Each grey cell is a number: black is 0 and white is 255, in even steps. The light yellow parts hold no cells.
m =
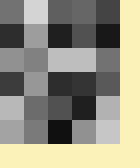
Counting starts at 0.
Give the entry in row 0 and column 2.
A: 95
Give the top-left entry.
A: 114
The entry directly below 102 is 81
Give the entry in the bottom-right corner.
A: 198
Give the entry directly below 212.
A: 157
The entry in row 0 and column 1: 212
